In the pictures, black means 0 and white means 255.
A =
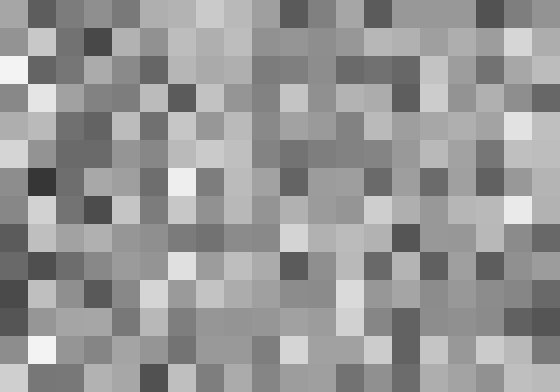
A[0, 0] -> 166
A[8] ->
[91, 191, 162, 176, 150, 143, 123, 114, 139, 137, 212, 177, 187, 178, 85, 152, 151, 184, 139, 104]
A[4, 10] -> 162
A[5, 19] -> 189
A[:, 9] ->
[159, 145, 124, 130, 137, 131, 162, 148, 137, 171, 160, 150, 126, 133]
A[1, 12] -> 151
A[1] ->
[147, 200, 114, 72, 178, 145, 189, 175, 189, 145, 149, 142, 151, 183, 177, 159, 174, 157, 214, 173]
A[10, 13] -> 151
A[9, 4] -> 155
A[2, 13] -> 113
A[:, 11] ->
[128, 142, 141, 144, 154, 126, 156, 155, 177, 143, 139, 156, 161, 159]
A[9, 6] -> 224
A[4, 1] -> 186
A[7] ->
[135, 210, 115, 76, 197, 124, 199, 145, 184, 148, 177, 155, 149, 206, 175, 152, 182, 185, 234, 178]
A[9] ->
[105, 79, 109, 136, 155, 148, 224, 156, 190, 171, 91, 143, 185, 105, 180, 96, 159, 93, 144, 156]
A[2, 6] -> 182
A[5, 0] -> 213
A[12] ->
[141, 243, 149, 133, 164, 149, 115, 153, 153, 126, 213, 161, 161, 204, 98, 197, 152, 203, 185, 121]
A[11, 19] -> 85
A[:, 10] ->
[90, 149, 127, 196, 162, 115, 100, 177, 212, 91, 140, 161, 213, 157]
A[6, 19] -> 180
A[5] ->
[213, 147, 106, 106, 149, 135, 186, 202, 191, 131, 115, 126, 130, 132, 153, 185, 162, 118, 191, 189]
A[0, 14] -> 152
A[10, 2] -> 143
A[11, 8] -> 148
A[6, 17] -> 97

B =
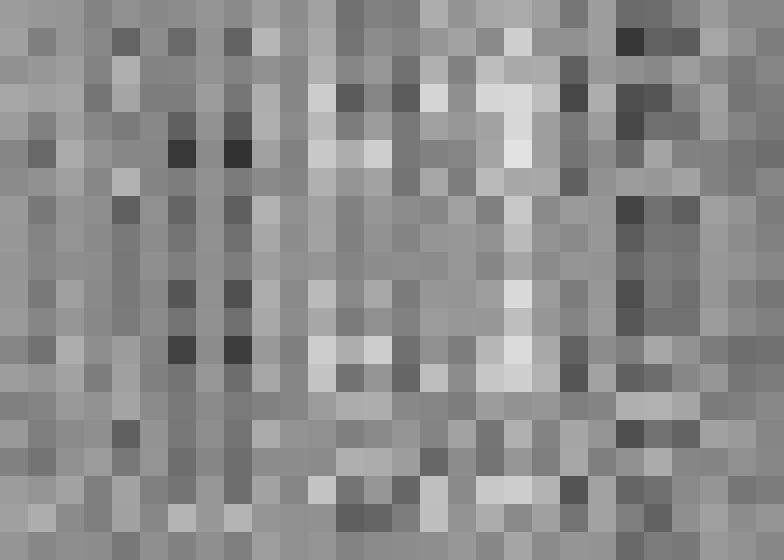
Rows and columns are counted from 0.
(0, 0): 156
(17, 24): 137
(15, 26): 154
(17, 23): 112
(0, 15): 173
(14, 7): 139
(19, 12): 131
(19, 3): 141
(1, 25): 166
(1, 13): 141
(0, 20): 118
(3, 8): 118
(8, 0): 152
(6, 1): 145
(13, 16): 140
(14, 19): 150
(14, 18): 146
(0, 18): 170
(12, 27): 113
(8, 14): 132
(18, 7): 152
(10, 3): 138
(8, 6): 116
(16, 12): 175
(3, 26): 117
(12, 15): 144
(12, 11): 205
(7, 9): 177
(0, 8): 138
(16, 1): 116
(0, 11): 162
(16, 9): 141
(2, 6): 132
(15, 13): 137
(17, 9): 163
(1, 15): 150
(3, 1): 160
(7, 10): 144
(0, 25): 154
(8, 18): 186

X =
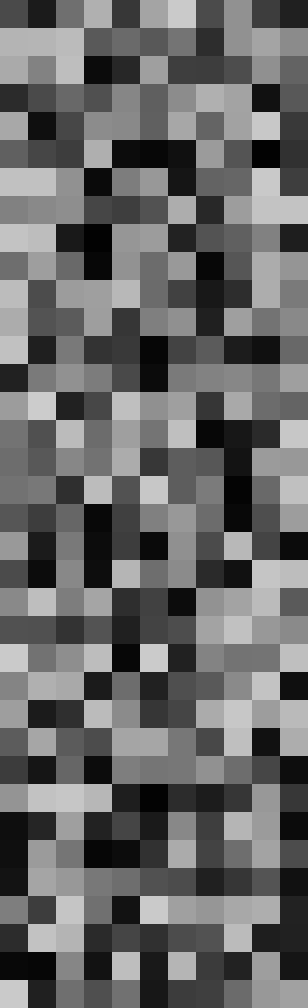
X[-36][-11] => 74
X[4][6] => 167
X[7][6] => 173
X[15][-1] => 199
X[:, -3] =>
[145, 145, 77, 163, 162, 84, 102, 157, 96, 86, 45, 159, 28, 135, 169, 23, 19, 4, 8, 184, 17, 163, 193, 115, 138, 199, 191, 109, 54, 181, 110, 54, 168, 187, 34, 107]
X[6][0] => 193
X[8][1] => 189
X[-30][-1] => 62
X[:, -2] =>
[61, 164, 144, 17, 200, 2, 201, 195, 129, 172, 173, 115, 16, 119, 108, 42, 155, 105, 78, 68, 197, 187, 152, 116, 195, 157, 17, 70, 152, 155, 163, 84, 174, 30, 158, 152]
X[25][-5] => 69
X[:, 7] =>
[75, 45, 61, 176, 100, 155, 99, 40, 83, 7, 24, 32, 91, 130, 54, 7, 87, 123, 108, 75, 42, 146, 163, 131, 89, 171, 72, 145, 28, 62, 67, 32, 150, 82, 59, 63]
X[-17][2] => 121
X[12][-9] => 121
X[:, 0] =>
[74, 180, 170, 43, 168, 96, 193, 129, 195, 110, 188, 172, 193, 33, 156, 115, 109, 114, 86, 153, 75, 137, 81, 202, 132, 158, 92, 60, 148, 14, 15, 19, 126, 44, 8, 202]
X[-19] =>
[114, 120, 47, 188, 82, 199, 93, 123, 4, 105, 192]
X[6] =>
[193, 193, 145, 10, 125, 152, 21, 99, 102, 201, 62]
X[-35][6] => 116
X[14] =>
[156, 204, 33, 71, 191, 144, 159, 54, 169, 108, 100]
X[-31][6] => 16
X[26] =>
[92, 166, 91, 76, 165, 166, 119, 72, 191, 17, 173]
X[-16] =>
[75, 12, 136, 13, 181, 110, 139, 42, 17, 197, 189]
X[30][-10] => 155
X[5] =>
[96, 70, 61, 175, 12, 7, 16, 155, 84, 2, 49]
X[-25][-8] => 158
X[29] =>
[14, 37, 159, 34, 69, 26, 136, 62, 181, 155, 11]
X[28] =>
[148, 194, 198, 183, 30, 3, 44, 28, 54, 152, 55]
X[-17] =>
[153, 27, 121, 12, 61, 10, 144, 75, 184, 68, 11]
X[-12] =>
[132, 176, 169, 27, 109, 33, 79, 89, 138, 195, 15]

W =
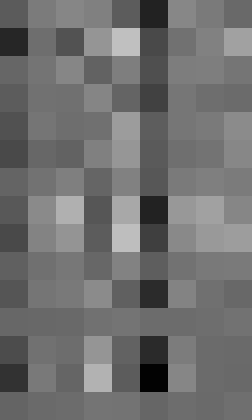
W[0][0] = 91
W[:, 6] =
[135, 113, 125, 118, 118, 111, 122, 152, 137, 114, 131, 108, 124, 134, 109]
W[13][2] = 101
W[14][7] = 106
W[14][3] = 116
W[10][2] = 121
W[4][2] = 110
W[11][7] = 110
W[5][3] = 128
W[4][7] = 122
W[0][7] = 122
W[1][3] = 149
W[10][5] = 43
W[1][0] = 38
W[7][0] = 88
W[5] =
[73, 103, 98, 128, 150, 90, 111, 115, 135]
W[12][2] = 109
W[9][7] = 121
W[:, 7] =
[122, 129, 126, 110, 122, 115, 127, 161, 153, 121, 112, 110, 107, 107, 106]
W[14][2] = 108
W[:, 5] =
[34, 73, 79, 65, 93, 90, 87, 34, 63, 94, 43, 108, 42, 2, 102]
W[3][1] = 113
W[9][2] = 119
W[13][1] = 121
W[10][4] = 96
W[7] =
[88, 138, 176, 86, 168, 34, 152, 161, 134]
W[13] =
[50, 121, 101, 178, 92, 2, 134, 107, 105]
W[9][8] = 122
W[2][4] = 126
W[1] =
[38, 110, 82, 149, 192, 73, 113, 129, 161]
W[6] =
[100, 114, 127, 101, 129, 87, 122, 127, 123]

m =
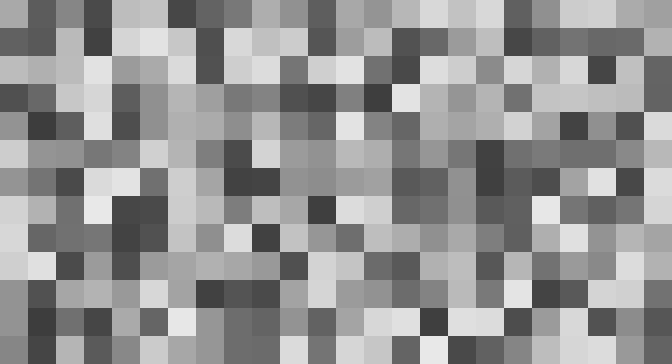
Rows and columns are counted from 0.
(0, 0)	169
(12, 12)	214
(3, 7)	159
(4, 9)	183
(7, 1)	178
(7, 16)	144
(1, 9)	192
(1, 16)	155
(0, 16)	194
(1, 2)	186
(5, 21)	111
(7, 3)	232
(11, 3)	70
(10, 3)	179
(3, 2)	199
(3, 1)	104
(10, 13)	146
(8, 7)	143
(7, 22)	117
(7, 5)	74
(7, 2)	112
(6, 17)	64
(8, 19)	175
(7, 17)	89
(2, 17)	139
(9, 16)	189
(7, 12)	220
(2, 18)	214
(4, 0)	147
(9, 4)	78
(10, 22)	208
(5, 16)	118
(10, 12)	155
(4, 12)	227
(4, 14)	102
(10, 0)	147
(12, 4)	136
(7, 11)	63

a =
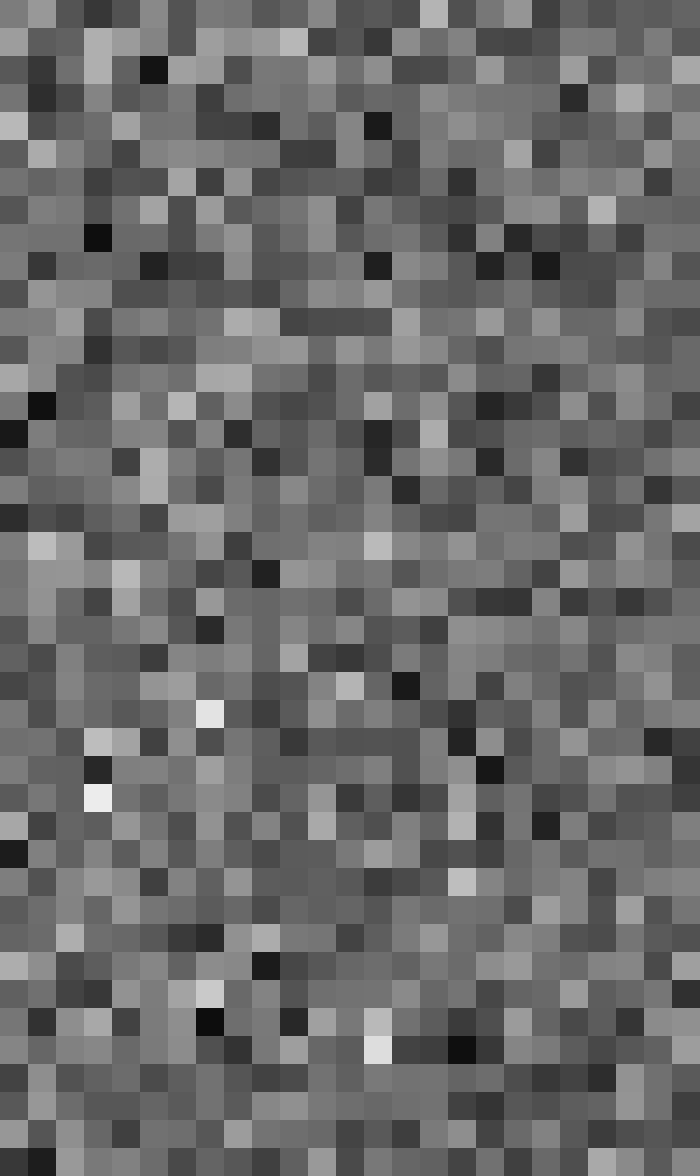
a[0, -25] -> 124
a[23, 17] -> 125
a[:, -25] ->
[124, 157, 88, 116, 184, 92, 114, 85, 117, 123, 81, 124, 87, 167, 119, 24, 80, 125, 45, 124, 114, 117, 85, 97, 70, 121, 111, 124, 90, 167, 28, 126, 91, 100, 173, 96, 118, 133, 67, 88, 151, 56]
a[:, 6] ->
[83, 83, 160, 120, 116, 137, 164, 77, 77, 63, 95, 104, 87, 111, 181, 82, 124, 110, 155, 116, 105, 78, 87, 133, 157, 128, 143, 114, 119, 78, 88, 130, 108, 58, 98, 163, 142, 140, 94, 90, 110, 73]
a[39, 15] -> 114
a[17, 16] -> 81
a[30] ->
[28, 128, 97, 131, 92, 130, 88, 126, 94, 74, 91, 92, 121, 156, 132, 72, 81, 66, 103, 120, 91, 114, 112, 98, 110]
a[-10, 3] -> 102
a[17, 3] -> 114
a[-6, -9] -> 59
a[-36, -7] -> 126
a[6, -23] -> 110
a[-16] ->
[111, 114, 85, 189, 163, 65, 143, 78, 117, 94, 57, 89, 82, 83, 81, 125, 35, 142, 75, 107, 148, 104, 108, 40, 65]
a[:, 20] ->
[97, 123, 157, 43, 84, 112, 131, 95, 66, 75, 80, 104, 128, 100, 142, 94, 50, 137, 157, 79, 151, 59, 135, 115, 82, 84, 148, 96, 81, 126, 91, 131, 131, 82, 106, 155, 73, 92, 67, 93, 88, 78]
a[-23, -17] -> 62
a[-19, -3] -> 137
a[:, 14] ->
[75, 140, 73, 99, 100, 67, 72, 95, 117, 137, 113, 160, 151, 99, 109, 76, 116, 43, 99, 135, 85, 147, 92, 123, 25, 101, 81, 81, 53, 128, 132, 74, 119, 123, 98, 138, 113, 67, 114, 111, 62, 102]
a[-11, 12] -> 88
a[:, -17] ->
[117, 143, 78, 110, 66, 120, 146, 89, 146, 138, 86, 172, 128, 169, 139, 46, 117, 122, 128, 62, 88, 107, 120, 137, 117, 90, 117, 125, 129, 81, 94, 148, 104, 145, 136, 105, 110, 51, 85, 90, 156, 87]
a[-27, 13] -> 38
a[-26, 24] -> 133
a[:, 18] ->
[149, 69, 100, 114, 115, 164, 126, 136, 40, 82, 115, 107, 117, 101, 57, 104, 107, 69, 116, 124, 99, 53, 125, 106, 128, 89, 75, 89, 115, 117, 103, 106, 76, 136, 153, 100, 155, 133, 77, 87, 106, 64]
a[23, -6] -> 100
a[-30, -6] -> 119
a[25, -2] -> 121
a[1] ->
[157, 92, 97, 175, 155, 132, 83, 158, 143, 153, 183, 68, 84, 56, 140, 109, 130, 72, 69, 80, 123, 121, 95, 124, 88]
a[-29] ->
[167, 138, 81, 74, 114, 123, 111, 167, 169, 114, 108, 74, 108, 87, 99, 88, 139, 98, 101, 54, 100, 121, 140, 102, 105]
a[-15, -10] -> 123
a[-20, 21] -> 96
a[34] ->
[173, 142, 75, 93, 121, 134, 98, 140, 136, 27, 71, 87, 103, 109, 98, 120, 107, 141, 153, 113, 106, 131, 134, 74, 159]
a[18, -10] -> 75
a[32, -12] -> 85
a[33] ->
[100, 107, 174, 110, 104, 88, 58, 43, 145, 172, 120, 117, 67, 94, 123, 151, 110, 98, 136, 126, 82, 76, 117, 90, 81]
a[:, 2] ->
[84, 97, 111, 73, 97, 129, 110, 120, 113, 102, 134, 154, 132, 81, 83, 102, 123, 101, 68, 154, 149, 104, 99, 128, 131, 119, 85, 97, 97, 101, 97, 132, 131, 174, 75, 67, 142, 129, 82, 108, 143, 153]
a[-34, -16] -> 87
